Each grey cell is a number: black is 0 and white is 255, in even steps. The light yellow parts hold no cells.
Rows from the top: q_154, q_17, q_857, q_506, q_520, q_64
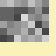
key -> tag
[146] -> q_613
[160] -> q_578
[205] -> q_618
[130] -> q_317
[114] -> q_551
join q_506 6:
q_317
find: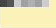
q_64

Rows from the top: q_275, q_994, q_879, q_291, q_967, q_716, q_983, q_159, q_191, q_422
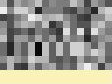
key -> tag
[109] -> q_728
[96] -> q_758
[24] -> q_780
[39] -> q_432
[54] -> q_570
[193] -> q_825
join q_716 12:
q_432
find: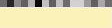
q_983
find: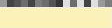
q_967
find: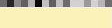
q_159
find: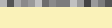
q_275

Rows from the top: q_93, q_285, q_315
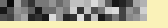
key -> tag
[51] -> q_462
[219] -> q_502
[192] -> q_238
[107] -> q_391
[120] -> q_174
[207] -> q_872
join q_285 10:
q_872
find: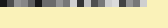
q_285
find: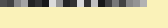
q_315
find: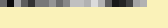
q_93

